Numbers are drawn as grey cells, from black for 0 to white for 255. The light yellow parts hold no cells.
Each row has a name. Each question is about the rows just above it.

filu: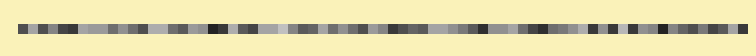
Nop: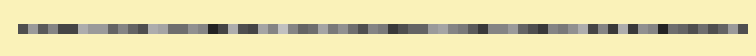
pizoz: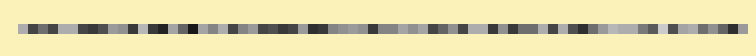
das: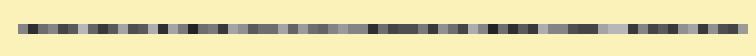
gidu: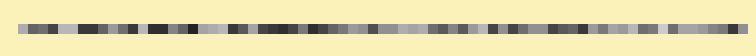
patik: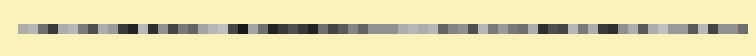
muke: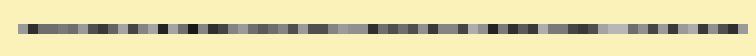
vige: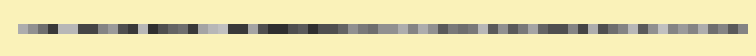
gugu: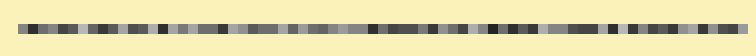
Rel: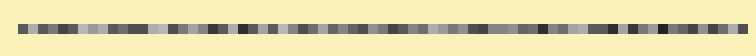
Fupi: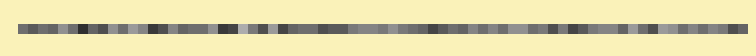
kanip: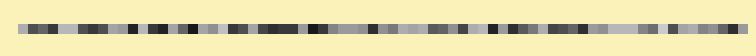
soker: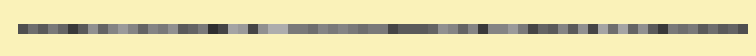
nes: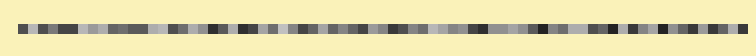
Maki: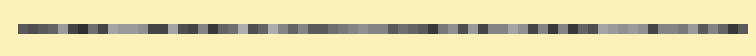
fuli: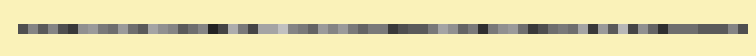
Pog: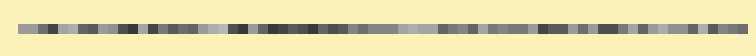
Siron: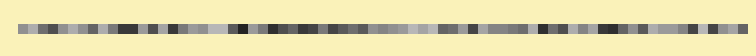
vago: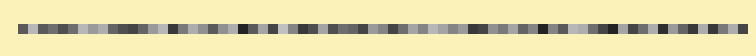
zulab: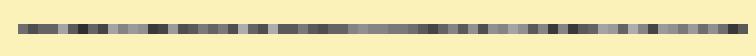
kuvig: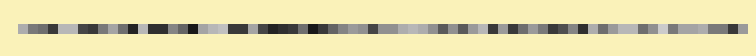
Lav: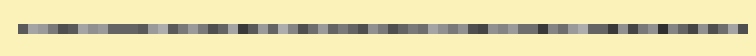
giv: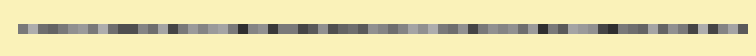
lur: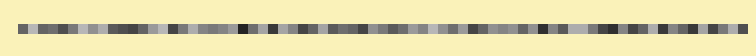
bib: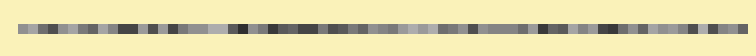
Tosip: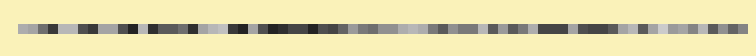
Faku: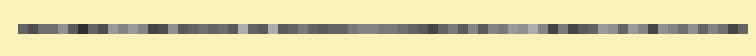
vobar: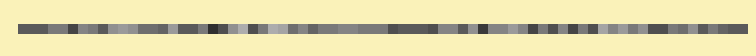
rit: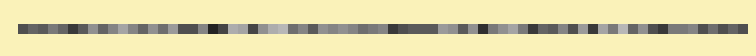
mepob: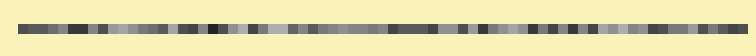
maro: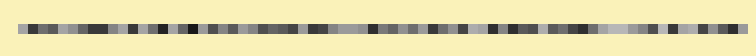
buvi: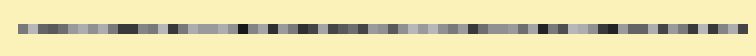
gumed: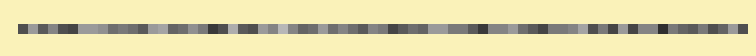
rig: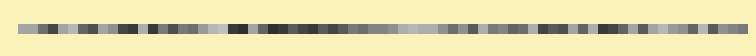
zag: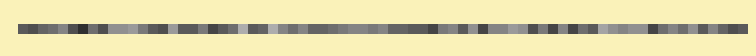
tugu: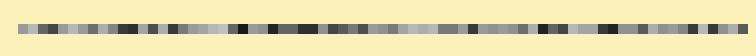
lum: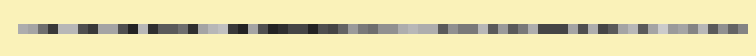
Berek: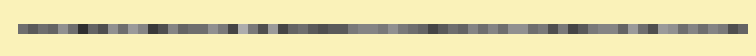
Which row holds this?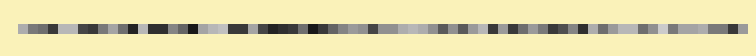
kuvig
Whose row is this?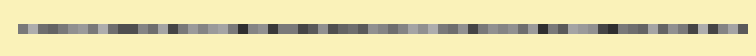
giv
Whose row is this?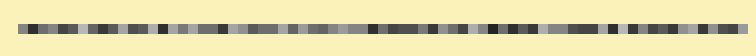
gugu
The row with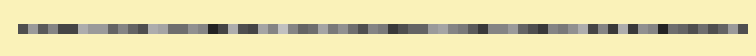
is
Nop
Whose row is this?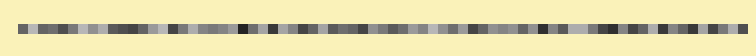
lur
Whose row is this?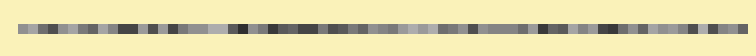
bib

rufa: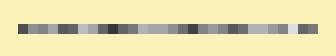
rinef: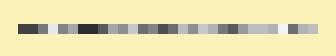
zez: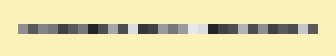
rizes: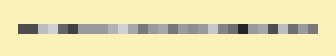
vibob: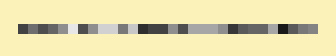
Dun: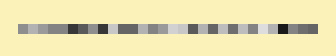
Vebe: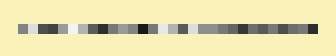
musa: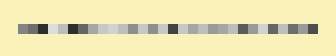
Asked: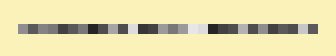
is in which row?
zez
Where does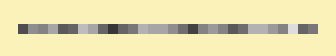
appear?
rufa
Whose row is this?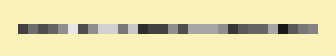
vibob
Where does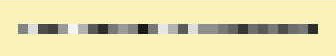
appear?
Vebe

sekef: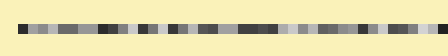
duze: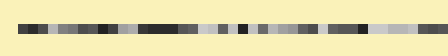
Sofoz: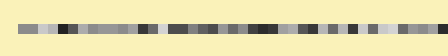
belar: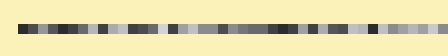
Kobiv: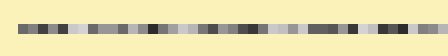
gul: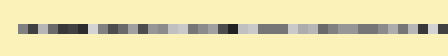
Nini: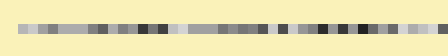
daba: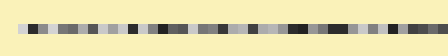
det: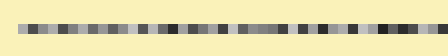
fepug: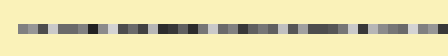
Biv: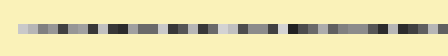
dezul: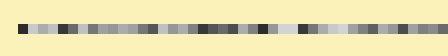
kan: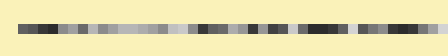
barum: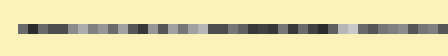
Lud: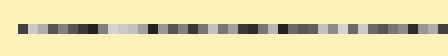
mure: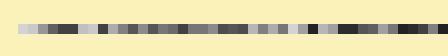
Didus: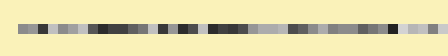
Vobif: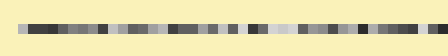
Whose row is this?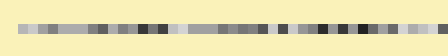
Nini
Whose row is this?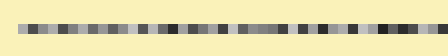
det

